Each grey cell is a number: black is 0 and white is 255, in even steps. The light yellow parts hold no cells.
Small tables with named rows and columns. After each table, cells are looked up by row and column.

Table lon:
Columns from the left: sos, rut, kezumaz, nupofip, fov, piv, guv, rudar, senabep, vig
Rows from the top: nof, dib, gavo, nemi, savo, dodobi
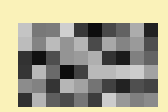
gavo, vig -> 99
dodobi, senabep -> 128
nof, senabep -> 172
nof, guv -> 72
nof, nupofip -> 207
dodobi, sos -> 48
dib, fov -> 181
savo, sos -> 140
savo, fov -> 162
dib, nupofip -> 148
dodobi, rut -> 180
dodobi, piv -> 60

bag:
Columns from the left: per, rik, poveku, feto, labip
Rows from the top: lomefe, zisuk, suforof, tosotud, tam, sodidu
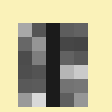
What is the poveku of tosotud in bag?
27
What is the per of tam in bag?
89
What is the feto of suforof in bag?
98
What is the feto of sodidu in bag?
94
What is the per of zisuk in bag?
103
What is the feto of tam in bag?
115
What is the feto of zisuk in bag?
70
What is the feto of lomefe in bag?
93
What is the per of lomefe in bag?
168
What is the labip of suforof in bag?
88
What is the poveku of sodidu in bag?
27
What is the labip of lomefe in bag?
98
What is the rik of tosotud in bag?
83
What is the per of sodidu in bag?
153
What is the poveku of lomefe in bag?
27
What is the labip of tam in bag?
118
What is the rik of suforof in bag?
126
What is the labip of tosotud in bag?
202

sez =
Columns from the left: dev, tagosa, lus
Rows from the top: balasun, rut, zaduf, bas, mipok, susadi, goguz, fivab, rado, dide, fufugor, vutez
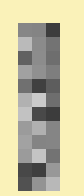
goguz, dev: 194
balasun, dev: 134
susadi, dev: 177
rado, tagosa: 132
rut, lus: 115
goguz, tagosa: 73
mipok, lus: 93

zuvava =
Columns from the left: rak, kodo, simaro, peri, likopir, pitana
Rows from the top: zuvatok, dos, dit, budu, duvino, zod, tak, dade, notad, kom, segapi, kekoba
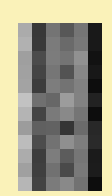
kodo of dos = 57
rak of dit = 159
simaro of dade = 98
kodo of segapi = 63
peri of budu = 83
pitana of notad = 42
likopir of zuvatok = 117
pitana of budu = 24
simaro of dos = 123
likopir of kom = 118
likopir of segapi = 121
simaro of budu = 118

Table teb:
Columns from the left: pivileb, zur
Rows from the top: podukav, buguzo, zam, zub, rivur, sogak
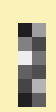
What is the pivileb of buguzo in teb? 129
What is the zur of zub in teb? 78
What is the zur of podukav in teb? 158
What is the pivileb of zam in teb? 238
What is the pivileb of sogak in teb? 33
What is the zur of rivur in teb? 180
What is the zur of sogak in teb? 95
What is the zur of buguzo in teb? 72
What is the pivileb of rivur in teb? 69
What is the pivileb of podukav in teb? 31
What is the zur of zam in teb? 117
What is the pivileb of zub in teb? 97

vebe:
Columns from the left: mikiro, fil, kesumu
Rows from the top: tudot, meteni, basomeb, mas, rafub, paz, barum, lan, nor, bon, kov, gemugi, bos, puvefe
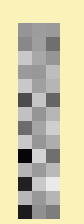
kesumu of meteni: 111
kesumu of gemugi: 234
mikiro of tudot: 149
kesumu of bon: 111
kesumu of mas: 189
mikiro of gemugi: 33
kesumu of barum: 182
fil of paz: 197
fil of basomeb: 168
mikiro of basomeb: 200
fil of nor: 150
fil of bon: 211
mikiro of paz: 76
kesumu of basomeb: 149

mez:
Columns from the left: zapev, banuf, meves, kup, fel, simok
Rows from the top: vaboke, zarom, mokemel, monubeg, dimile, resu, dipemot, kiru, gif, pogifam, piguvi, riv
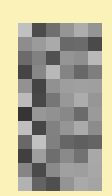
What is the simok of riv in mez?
164
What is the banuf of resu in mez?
71
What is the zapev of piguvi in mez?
133
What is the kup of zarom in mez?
105
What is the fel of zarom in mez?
107
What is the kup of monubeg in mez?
132
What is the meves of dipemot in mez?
145
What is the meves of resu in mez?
118
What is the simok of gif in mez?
100
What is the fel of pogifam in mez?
114
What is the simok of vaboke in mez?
148
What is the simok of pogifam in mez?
168
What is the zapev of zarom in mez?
141
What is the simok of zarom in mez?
74
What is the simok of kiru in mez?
140
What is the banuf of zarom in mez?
155
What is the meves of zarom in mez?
170
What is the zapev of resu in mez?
187

